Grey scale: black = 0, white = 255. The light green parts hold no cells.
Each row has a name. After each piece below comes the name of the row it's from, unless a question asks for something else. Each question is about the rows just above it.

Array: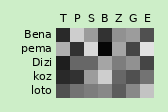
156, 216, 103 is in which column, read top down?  S
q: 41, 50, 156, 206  koz
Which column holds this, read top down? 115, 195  E

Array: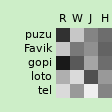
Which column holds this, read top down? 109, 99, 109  H
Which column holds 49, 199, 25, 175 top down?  R
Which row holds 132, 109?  puzu
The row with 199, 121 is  Favik
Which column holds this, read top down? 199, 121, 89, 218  W

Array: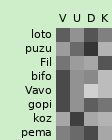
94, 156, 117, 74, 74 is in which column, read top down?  V
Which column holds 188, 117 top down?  K
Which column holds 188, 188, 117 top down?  K
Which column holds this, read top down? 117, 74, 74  V
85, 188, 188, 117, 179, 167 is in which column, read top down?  K
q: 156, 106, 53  puzu

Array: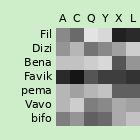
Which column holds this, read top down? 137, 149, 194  A
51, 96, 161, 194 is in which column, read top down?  L

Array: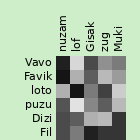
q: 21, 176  Favik
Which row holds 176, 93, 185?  Favik
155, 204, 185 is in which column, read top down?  Muki
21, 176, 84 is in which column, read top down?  nuzam
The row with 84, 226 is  puzu

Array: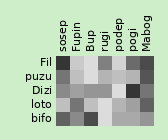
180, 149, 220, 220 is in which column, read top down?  rugi
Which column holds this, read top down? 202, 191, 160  Fupin
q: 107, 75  Fil
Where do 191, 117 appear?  loto
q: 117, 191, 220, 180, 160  loto

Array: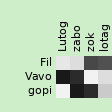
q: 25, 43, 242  Vavo
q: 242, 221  Vavo
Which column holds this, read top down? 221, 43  zabo
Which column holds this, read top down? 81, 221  lotag

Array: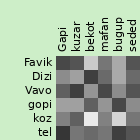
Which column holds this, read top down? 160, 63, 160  kuzar
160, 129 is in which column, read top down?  Gapi
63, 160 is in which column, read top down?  kuzar
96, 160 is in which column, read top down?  Gapi

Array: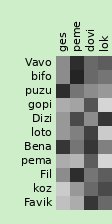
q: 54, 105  Favik
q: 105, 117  bifo
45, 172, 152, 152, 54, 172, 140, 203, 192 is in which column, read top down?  ges
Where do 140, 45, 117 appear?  Fil
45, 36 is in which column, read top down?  peme

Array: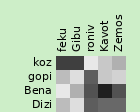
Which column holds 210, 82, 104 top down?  Zemos
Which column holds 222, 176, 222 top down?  Gibu
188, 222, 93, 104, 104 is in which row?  Dizi
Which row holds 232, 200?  koz

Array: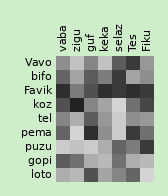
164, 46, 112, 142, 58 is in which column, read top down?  Tes
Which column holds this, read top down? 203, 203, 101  selaz

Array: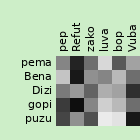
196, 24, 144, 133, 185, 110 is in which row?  Bena
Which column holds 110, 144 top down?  zako
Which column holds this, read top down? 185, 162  bop
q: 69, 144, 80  puzu
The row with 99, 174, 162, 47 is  Dizi
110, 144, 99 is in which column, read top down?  zako

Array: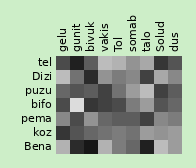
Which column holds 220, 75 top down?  gunit
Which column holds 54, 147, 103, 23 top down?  bivuk
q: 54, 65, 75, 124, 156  bifo
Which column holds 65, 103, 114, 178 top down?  vakis

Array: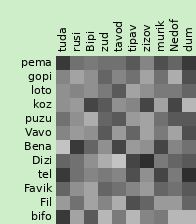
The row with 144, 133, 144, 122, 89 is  loto
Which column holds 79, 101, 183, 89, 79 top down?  dum
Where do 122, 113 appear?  pema
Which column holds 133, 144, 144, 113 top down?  tuda
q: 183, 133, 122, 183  bifo

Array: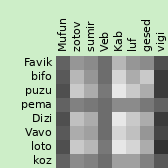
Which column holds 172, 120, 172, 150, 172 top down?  gesed
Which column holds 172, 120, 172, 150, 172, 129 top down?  gesed
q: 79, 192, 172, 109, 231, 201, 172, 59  Dizi

